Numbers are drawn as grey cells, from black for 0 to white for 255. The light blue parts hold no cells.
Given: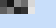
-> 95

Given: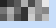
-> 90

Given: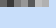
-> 102

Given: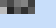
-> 186

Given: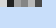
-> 215

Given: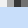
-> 241
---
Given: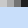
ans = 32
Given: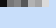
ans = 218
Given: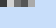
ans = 170
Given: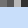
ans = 50
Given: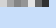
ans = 49
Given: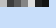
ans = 19
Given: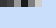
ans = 206
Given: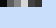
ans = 51
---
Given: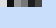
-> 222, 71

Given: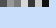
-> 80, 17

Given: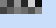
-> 123, 135

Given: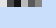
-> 227, 135

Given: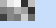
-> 178, 109

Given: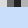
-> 219, 179

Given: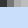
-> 53, 189

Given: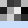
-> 196, 42

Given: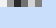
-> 241, 128

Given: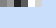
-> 130, 211
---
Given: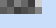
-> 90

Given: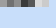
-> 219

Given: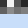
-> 112

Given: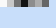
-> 173

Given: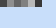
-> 184

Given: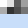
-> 77

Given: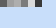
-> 217

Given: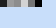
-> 116
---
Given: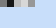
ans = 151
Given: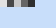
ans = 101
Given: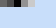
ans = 103
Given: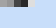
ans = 150
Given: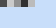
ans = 144
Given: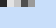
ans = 154
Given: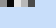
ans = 145
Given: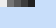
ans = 87
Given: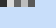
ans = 102
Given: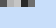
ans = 110
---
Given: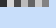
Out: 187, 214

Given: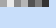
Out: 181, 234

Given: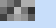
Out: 187, 187

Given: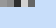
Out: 46, 210

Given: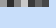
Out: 201, 201

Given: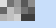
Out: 164, 222

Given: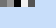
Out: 3, 241

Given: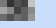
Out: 67, 195

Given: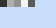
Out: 146, 244

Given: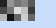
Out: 222, 222
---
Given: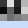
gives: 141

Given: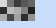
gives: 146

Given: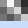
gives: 202

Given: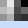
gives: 47

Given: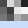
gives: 147

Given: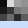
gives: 93

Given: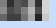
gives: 199

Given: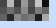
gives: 168

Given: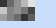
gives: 93
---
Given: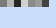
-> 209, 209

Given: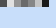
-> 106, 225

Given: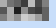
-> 143, 204

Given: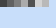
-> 171, 211

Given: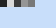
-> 59, 217

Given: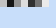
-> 220, 234

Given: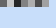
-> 130, 202

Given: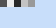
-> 41, 237

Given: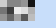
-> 236, 236

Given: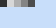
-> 174, 215
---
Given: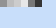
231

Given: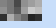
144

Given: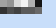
243

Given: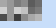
139

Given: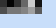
103

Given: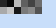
96
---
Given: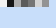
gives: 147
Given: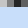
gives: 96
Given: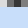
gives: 126
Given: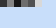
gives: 216
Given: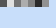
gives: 145
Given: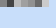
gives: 203
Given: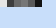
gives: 19
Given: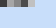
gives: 192
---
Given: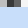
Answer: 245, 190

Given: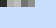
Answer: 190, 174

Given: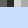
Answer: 212, 170

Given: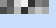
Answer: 240, 211

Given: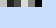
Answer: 220, 194

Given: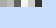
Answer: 244, 203

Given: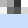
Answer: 253, 241
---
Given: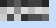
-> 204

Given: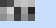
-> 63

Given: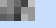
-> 55

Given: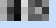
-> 7

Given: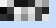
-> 210

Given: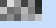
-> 97

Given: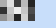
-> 36
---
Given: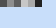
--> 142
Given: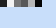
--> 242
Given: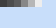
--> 77
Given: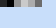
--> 2
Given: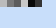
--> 120
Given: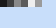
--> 65
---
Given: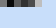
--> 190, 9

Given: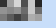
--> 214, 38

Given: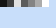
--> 255, 20

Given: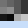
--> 197, 11

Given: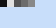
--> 224, 16

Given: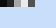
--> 235, 9
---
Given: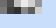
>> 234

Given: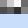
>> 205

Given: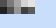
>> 165

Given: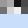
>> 169

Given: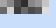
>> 135

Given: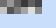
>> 57

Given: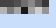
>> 136
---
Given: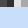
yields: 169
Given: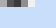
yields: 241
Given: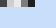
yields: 30
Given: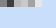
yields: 230
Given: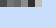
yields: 191
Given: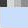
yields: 143
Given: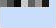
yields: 25
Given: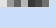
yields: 113
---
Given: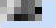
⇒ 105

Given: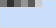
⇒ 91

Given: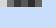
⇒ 45

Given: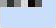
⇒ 10

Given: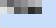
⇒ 170

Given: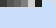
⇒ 208

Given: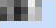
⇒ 237

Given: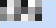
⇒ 255

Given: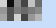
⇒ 194

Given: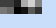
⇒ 209
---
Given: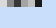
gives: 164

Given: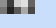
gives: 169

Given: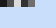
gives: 80

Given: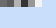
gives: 151

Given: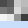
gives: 217

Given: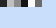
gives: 137

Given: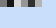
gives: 150
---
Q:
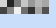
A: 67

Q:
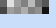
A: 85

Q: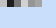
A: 149

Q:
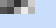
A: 79

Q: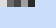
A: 107

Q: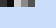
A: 83
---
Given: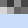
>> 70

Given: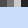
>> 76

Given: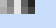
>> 65

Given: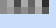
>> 74

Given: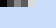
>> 66

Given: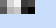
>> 31

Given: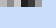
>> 61

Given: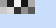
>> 32

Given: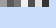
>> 79
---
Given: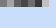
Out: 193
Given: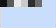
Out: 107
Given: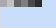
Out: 44
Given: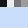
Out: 156
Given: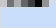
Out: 146
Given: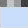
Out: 63
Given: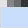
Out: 53
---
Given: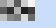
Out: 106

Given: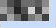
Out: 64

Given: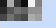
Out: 158

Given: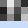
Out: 194

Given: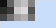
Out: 114

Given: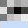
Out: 235
